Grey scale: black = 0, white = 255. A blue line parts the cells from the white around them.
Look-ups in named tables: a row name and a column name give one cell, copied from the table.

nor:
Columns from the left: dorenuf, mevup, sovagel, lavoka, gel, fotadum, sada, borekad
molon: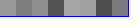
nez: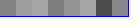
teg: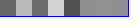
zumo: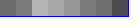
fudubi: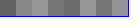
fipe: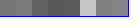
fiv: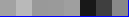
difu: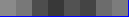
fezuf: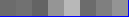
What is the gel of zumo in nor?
150
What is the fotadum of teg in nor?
143
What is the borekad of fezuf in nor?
148
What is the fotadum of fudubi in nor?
151
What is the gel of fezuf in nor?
184
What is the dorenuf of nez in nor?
131
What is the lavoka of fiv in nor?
154
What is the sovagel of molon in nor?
143
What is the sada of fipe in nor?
127
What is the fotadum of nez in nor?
165
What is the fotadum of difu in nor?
68
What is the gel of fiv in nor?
159
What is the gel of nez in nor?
148
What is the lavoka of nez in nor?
125

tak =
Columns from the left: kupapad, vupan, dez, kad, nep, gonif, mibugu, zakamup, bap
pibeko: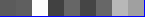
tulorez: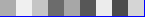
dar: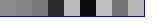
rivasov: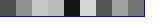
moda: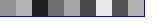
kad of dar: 43
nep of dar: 187
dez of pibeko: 253
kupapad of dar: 138
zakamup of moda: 84
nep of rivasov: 22
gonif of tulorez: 87
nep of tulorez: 167
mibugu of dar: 192
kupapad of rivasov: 80
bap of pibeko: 160
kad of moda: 112
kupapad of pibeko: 91
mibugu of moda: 233
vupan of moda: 178
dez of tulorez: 197
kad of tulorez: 108
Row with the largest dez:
pibeko

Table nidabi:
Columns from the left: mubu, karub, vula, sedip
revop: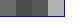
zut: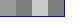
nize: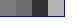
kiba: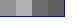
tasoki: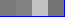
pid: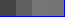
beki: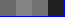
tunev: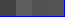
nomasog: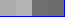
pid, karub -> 97
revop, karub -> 74
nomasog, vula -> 113
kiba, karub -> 177
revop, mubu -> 106
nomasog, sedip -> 108
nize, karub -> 108
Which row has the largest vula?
zut

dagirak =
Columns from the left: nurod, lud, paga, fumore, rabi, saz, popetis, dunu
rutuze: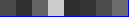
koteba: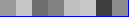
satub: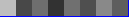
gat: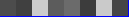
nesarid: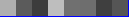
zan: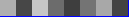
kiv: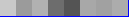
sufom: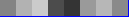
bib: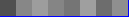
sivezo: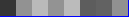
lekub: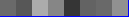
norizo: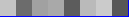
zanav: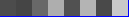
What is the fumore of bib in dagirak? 133
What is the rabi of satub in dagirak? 112
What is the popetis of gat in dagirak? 202
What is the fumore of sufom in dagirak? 76
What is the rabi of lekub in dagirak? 53
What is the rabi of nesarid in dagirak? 112
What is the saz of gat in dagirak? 60
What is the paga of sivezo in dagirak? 186
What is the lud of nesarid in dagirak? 91
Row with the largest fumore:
rutuze

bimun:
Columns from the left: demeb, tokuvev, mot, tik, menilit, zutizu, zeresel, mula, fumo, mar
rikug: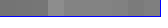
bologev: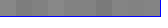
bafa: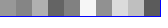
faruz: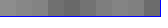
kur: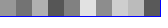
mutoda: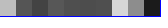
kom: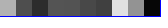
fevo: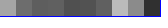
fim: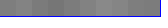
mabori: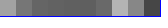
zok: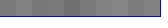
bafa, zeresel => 145
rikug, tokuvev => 117
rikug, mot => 118
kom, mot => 44
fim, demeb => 126
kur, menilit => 129
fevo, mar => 48
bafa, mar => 91
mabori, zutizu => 95
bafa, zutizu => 246
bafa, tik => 100
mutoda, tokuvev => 85
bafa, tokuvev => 133
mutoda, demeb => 190

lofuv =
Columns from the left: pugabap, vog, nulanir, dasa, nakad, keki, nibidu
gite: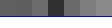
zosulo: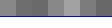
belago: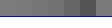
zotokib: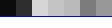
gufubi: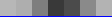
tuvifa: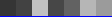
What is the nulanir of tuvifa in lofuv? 193
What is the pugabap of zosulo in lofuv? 136
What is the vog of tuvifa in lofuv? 66
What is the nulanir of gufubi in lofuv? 126
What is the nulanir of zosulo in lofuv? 107
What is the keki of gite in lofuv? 127

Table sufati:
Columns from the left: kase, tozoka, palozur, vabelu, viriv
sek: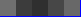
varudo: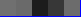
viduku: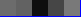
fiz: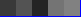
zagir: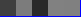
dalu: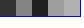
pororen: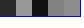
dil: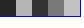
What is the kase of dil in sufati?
38
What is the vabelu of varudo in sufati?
55
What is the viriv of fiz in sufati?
129
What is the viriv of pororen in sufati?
142
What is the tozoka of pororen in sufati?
152
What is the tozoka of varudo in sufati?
106
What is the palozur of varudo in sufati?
28
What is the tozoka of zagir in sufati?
124
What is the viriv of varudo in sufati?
108
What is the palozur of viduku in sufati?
14
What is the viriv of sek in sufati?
104

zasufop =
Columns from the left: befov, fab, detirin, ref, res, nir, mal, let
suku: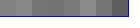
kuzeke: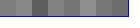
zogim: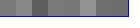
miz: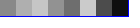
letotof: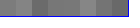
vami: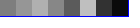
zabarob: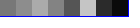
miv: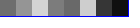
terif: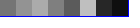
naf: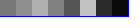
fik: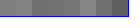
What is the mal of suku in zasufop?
116
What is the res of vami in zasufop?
91
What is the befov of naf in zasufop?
120
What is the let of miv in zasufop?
15
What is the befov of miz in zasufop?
137
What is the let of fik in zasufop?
95
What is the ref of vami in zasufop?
135
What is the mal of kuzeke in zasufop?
119
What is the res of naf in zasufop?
86
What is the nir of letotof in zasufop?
134
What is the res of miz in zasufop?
110
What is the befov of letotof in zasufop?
124
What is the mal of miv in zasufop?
54

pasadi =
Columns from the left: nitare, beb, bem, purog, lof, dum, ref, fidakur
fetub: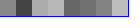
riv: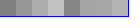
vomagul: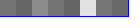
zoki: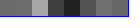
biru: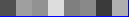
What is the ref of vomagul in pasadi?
119
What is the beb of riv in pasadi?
152
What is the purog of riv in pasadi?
194
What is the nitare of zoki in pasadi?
107
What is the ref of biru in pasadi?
58
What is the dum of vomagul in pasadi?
226
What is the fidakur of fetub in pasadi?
189
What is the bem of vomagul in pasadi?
141
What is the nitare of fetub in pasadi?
136
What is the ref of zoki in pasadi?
111
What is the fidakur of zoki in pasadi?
103
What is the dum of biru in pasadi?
137
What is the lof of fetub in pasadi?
103
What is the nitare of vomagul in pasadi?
115
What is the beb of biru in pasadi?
159
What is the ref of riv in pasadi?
166
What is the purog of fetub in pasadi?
185
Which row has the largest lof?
riv

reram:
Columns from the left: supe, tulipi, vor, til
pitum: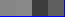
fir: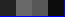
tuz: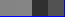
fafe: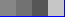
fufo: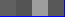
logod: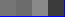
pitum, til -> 95
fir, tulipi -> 105
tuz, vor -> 48
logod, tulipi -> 108
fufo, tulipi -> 84
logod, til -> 59
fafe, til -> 198
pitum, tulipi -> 137
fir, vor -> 87

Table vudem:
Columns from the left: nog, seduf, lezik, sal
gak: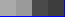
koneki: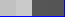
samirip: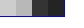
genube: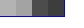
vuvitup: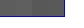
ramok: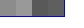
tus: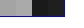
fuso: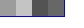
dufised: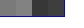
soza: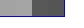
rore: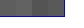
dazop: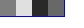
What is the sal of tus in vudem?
31
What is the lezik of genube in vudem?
76
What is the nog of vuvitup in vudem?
93
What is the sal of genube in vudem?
61
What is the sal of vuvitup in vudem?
89
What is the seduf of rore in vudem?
98
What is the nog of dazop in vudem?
126
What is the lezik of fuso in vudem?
83
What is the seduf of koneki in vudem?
202
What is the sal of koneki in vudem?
85

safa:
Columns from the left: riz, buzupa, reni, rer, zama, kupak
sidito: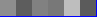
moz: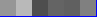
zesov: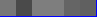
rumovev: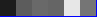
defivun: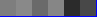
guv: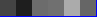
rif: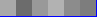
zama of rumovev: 231
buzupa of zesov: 74
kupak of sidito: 91
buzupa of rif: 108
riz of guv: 68
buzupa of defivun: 137
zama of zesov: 101
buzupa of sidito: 93
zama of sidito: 190
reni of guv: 108
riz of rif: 169
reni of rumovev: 105
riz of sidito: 142
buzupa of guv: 30
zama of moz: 96
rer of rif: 178
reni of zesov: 126
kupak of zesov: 96
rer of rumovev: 101

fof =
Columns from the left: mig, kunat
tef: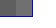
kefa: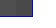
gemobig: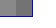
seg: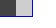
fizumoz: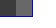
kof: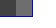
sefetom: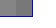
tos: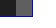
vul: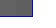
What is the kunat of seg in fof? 206
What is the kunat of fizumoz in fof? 104
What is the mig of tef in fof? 95
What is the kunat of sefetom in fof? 120
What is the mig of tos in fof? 31
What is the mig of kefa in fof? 79
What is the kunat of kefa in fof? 73
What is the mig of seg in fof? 67
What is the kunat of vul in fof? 95
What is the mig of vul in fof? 99
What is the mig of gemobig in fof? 137
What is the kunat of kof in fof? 110
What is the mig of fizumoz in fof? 60
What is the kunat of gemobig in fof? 115
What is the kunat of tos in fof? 95
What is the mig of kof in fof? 65
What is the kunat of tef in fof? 112
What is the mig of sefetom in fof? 133
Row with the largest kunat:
seg

